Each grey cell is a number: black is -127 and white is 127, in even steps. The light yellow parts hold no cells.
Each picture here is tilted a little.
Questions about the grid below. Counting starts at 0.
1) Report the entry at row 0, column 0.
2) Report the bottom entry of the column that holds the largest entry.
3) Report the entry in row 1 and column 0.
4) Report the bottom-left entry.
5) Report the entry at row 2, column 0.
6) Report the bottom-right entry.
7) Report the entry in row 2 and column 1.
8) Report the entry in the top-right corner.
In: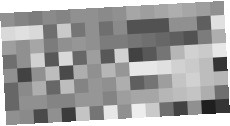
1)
16
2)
109
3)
89
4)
16
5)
30
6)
-74
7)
16
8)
16

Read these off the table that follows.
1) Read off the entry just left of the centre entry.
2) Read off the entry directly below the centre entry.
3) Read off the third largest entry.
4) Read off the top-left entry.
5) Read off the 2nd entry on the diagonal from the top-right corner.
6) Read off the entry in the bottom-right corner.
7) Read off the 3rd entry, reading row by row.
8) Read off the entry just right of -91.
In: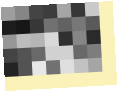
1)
53
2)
81
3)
89
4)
30
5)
-8
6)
37
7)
-59
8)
-44

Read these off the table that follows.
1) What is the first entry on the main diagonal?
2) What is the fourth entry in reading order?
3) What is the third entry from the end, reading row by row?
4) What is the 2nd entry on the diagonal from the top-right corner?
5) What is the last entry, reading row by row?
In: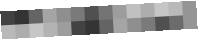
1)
-61
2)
37
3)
-47
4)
-19
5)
21

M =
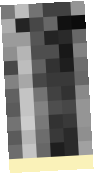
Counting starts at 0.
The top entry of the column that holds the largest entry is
61
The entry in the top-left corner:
-6
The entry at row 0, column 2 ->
-12
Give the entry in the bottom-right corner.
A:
33
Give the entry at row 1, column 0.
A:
45
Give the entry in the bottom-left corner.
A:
-18
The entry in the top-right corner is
21
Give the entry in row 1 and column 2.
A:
-56
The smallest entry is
-116
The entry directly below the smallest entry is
-24

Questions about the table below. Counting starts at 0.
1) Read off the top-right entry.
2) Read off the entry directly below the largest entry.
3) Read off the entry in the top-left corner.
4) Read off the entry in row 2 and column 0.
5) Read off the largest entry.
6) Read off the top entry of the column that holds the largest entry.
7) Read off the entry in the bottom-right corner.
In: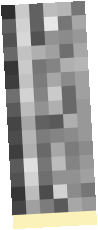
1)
-9
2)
18
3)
-80
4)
-45
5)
103
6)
60
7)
24

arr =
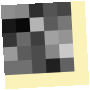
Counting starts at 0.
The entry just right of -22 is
-65
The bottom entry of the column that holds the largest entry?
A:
-29
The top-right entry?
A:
-57
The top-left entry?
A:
14
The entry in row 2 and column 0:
-73
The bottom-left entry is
-15
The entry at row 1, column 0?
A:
-103

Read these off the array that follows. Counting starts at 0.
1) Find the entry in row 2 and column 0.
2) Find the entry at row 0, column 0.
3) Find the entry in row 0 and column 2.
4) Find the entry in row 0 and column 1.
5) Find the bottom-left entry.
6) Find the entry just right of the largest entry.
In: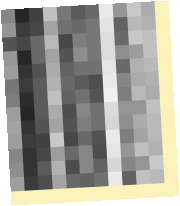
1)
-44
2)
6
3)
-62
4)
-89
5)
29
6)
-1

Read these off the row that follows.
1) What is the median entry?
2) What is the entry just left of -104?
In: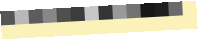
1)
-35
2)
-13

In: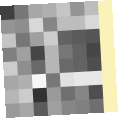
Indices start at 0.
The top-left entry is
-63
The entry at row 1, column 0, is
20
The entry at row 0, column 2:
39
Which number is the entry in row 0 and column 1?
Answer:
-8
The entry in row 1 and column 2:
88
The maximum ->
118
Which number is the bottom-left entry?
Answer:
26
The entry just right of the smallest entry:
26
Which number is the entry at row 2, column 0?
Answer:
69
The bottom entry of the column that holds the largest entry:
-36
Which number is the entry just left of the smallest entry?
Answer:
76
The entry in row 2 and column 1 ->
-8
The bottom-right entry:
-16
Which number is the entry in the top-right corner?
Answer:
61

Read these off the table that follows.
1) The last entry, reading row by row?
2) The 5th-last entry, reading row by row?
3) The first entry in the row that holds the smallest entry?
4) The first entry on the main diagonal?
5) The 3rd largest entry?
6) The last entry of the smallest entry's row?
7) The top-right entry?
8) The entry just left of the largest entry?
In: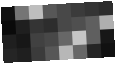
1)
-110
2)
-40
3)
-117
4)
-110
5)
55
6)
47
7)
-82
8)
-24

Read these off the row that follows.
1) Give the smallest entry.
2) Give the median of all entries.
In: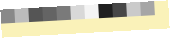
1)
-95
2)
9
